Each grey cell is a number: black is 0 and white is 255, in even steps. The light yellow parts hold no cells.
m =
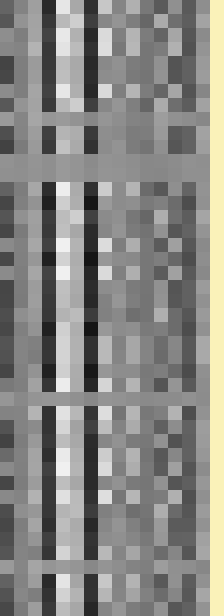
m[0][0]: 100
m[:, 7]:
[199, 135, 218, 221, 137, 141, 217, 135, 149, 142, 140, 147, 148, 204, 154, 139, 135, 220, 151, 218, 141, 130, 129, 152, 185, 185, 151, 213, 148, 221, 189, 135, 204, 218, 135, 222, 128, 135, 141, 184, 148, 199, 182, 133]
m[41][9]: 179
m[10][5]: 170
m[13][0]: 98
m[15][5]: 206
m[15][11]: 174
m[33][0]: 138
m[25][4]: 211
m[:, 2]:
[159, 163, 164, 179, 155, 156, 165, 163, 166, 157, 154, 148, 147, 167, 147, 160, 158, 167, 151, 166, 156, 158, 153, 147, 128, 125, 147, 162, 148, 180, 139, 153, 164, 165, 156, 178, 151, 165, 149, 128, 165, 157, 126, 157]
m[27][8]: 129
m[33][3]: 65
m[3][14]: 148
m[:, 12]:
[144, 111, 166, 177, 84, 85, 166, 110, 145, 90, 86, 140, 139, 143, 108, 111, 86, 160, 104, 161, 85, 87, 108, 108, 135, 133, 107, 149, 140, 179, 141, 82, 135, 160, 85, 176, 106, 91, 98, 134, 144, 145, 134, 87]
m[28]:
[150, 137, 148, 150, 151, 144, 136, 148, 146, 142, 138, 140, 140, 145, 140]
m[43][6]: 39
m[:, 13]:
[90, 94, 86, 82, 97, 97, 84, 93, 141, 98, 98, 145, 144, 100, 77, 93, 99, 87, 77, 89, 97, 97, 86, 77, 88, 88, 76, 89, 145, 78, 98, 96, 97, 85, 95, 80, 86, 91, 99, 86, 142, 92, 88, 97]
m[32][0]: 106
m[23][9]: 143
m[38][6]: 52
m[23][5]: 174
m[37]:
[71, 126, 165, 47, 189, 171, 40, 135, 148, 128, 113, 154, 91, 91, 146]
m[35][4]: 224
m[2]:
[142, 126, 164, 67, 232, 177, 41, 218, 127, 180, 124, 100, 166, 86, 139]
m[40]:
[154, 134, 165, 149, 155, 149, 136, 148, 142, 131, 127, 157, 144, 142, 135]
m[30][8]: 131
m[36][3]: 55
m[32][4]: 234
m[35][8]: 118
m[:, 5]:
[168, 206, 177, 187, 169, 170, 175, 205, 147, 173, 170, 148, 148, 171, 174, 206, 167, 179, 173, 176, 170, 167, 187, 174, 177, 178, 172, 171, 144, 183, 162, 168, 176, 180, 167, 186, 187, 171, 175, 179, 149, 165, 179, 167]
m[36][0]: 77

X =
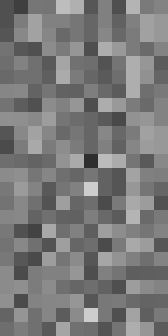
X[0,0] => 80
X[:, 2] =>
[118, 162, 162, 80, 112, 112, 99, 80, 137, 162, 169, 99, 118, 131, 112, 99, 67, 112, 74, 124, 124, 131, 112, 112]
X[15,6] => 126
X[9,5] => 118
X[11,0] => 110
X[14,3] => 83
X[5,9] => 174
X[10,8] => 97
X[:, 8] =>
[79, 97, 104, 153, 116, 110, 91, 153, 73, 104, 97, 172, 85, 85, 122, 91, 141, 122, 147, 116, 79, 122, 79, 116]
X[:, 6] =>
[86, 102, 102, 78, 110, 102, 126, 78, 102, 102, 102, 46, 118, 205, 110, 126, 94, 110, 86, 78, 110, 86, 205, 110]
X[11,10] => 89
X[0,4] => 189
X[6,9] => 174
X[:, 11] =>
[131, 152, 152, 131, 91, 101, 121, 131, 131, 152, 152, 136, 126, 101, 81, 121, 131, 86, 131, 96, 131, 101, 121, 91]
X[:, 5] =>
[176, 118, 118, 150, 113, 123, 97, 150, 108, 118, 123, 170, 102, 129, 102, 97, 129, 102, 139, 150, 102, 150, 139, 113]
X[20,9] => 157
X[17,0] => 115
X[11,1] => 106
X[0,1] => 63
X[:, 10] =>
[122, 161, 161, 106, 150, 145, 111, 106, 150, 161, 156, 89, 128, 117, 156, 106, 117, 156, 111, 95, 139, 100, 95, 150]
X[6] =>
[134, 136, 99, 117, 98, 97, 126, 105, 91, 174, 111, 121]
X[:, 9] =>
[180, 128, 123, 123, 174, 174, 174, 123, 146, 123, 134, 117, 163, 151, 169, 180, 128, 169, 128, 94, 157, 106, 163, 174]
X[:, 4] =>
[189, 129, 105, 123, 165, 171, 98, 129, 117, 105, 141, 147, 111, 117, 159, 98, 111, 159, 117, 129, 111, 135, 92, 165]
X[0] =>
[80, 63, 118, 117, 189, 176, 86, 128, 79, 180, 122, 131]
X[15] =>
[134, 136, 99, 112, 98, 97, 126, 105, 91, 180, 106, 121]

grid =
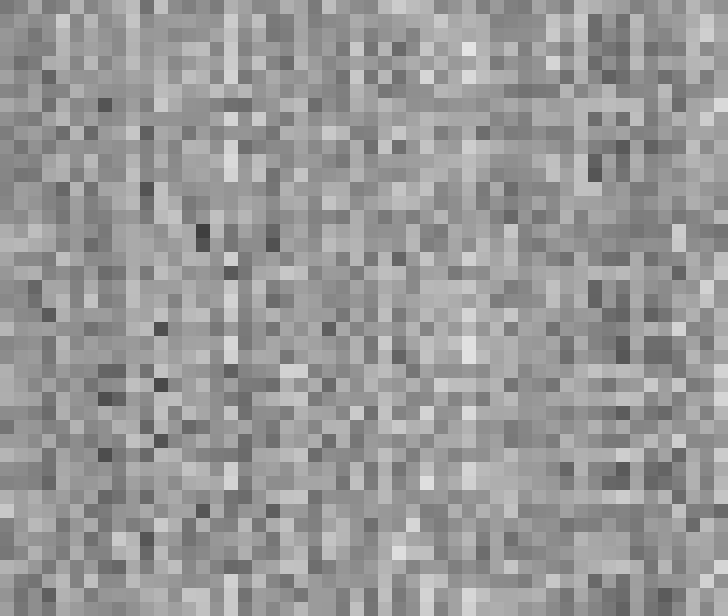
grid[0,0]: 120
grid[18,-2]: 140
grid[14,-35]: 167
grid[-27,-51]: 184
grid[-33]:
[135, 140, 131, 162, 180, 144, 185, 133, 143, 179, 132, 176, 138, 163, 161, 174, 218, 151, 188, 157, 135, 156, 153, 136, 120, 170, 140, 157, 155, 158, 161, 172, 176, 187, 173, 146, 143, 147, 173, 191, 150, 196, 97, 161, 109, 175, 135, 142, 164, 179, 170, 158]
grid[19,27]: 190
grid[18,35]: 165
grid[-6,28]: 191
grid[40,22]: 110
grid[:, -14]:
[165, 141, 147, 173, 147, 149, 121, 173, 172, 141, 157, 173, 148, 132, 164, 117, 151, 121, 156, 166, 160, 142, 166, 160, 152, 163, 153, 137, 152, 155, 147, 140, 163, 155, 156, 168, 135, 143, 157, 134, 151, 156, 178, 156]
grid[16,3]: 170
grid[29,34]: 172
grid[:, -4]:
[139, 156, 154, 125, 159, 127, 121, 108, 177, 140, 126, 164, 138, 158, 134, 120, 204, 200, 137, 100, 154, 171, 149, 212, 138, 122, 120, 198, 127, 137, 146, 206, 104, 135, 125, 108, 193, 167, 143, 133, 125, 148, 117, 136]
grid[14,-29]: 196
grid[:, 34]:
[127, 174, 174, 179, 186, 190, 154, 140, 169, 109, 187, 173, 159, 122, 125, 162, 168, 186, 181, 139, 167, 182, 176, 148, 173, 187, 139, 168, 123, 172, 143, 149, 143, 185, 179, 146, 177, 139, 127, 109, 129, 152, 192, 170]
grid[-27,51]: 127
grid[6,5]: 176
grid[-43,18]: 191
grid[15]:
[144, 138, 161, 139, 118, 156, 125, 129, 148, 152, 123, 186, 195, 126, 149, 192, 159, 182, 159, 132, 140, 155, 130, 135, 122, 174, 145, 121, 147, 126, 153, 181, 142, 156, 162, 130, 104, 149, 117, 131, 178, 129, 167, 163, 142, 126, 127, 147, 120, 132, 145, 182]
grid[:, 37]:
[123, 138, 142, 128, 138, 140, 115, 154, 128, 127, 153, 147, 141, 136, 141, 149, 131, 129, 139, 152, 134, 138, 153, 165, 154, 156, 135, 145, 149, 151, 134, 133, 159, 154, 166, 149, 129, 159, 142, 126, 158, 125, 172, 149]
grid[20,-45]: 135
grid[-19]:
[140, 153, 156, 119, 176, 157, 154, 158, 140, 158, 160, 173, 159, 175, 191, 140, 209, 149, 170, 168, 119, 155, 169, 165, 146, 178, 125, 179, 101, 141, 194, 167, 161, 225, 187, 164, 176, 156, 163, 153, 110, 152, 142, 135, 87, 148, 106, 105, 122, 181, 146, 157]
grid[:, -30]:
[122, 127, 140, 139, 156, 166, 144, 109, 141, 158, 137, 153, 143, 150, 136, 130, 134, 143, 157, 132, 151, 159, 155, 171, 161, 169, 129, 173, 122, 164, 134, 173, 108, 151, 165, 113, 127, 128, 140, 119, 110, 155, 155, 155]
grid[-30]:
[134, 158, 148, 131, 123, 158, 128, 142, 170, 184, 110, 191, 172, 121, 133, 155, 149, 167, 160, 140, 169, 173, 136, 196, 177, 142, 161, 172, 187, 182, 162, 133, 142, 169, 125, 146, 130, 141, 164, 138, 167, 161, 160, 152, 156, 133, 146, 160, 134, 174, 161, 131]
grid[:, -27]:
[140, 171, 162, 200, 162, 200, 180, 174, 153, 127, 174, 170, 179, 130, 142, 174, 175, 180, 182, 125, 164, 150, 169, 132, 176, 178, 147, 142, 149, 202, 127, 118, 132, 182, 192, 141, 143, 149, 150, 132, 139, 149, 173, 192]
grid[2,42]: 108
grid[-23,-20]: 172
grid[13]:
[130, 157, 153, 132, 103, 180, 114, 164, 167, 177, 83, 192, 151, 144, 149, 154, 149, 154, 141, 117, 177, 154, 150, 174, 173, 130, 137, 163, 197, 170, 193, 135, 149, 175, 122, 170, 109, 136, 132, 132, 156, 192, 191, 142, 154, 123, 123, 157, 158, 169, 150, 145]
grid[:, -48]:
[131, 203, 184, 181, 177, 160, 132, 172, 183, 109, 150, 180, 175, 103, 123, 118, 143, 130, 190, 142, 165, 183, 176, 144, 182, 176, 154, 133, 171, 175, 135, 125, 163, 168, 171, 158, 144, 117, 133, 124, 163, 185, 178, 169]
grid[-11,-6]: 109
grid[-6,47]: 153
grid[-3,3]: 164
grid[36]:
[200, 159, 167, 162, 144, 173, 116, 124, 148, 151, 169, 140, 162, 163, 86, 171, 118, 148, 153, 94, 155, 153, 127, 177, 155, 143, 158, 152, 147, 171, 126, 129, 175, 142, 177, 156, 194, 129, 135, 137, 161, 144, 136, 128, 132, 124, 140, 133, 193, 126, 128, 105]
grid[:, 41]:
[188, 202, 190, 175, 186, 174, 134, 182, 182, 180, 162, 196, 192, 192, 161, 129, 133, 146, 174, 168, 170, 180, 154, 145, 173, 152, 176, 167, 176, 145, 154, 156, 176, 178, 164, 176, 144, 129, 181, 170, 167, 179, 168, 150]
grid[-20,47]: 109
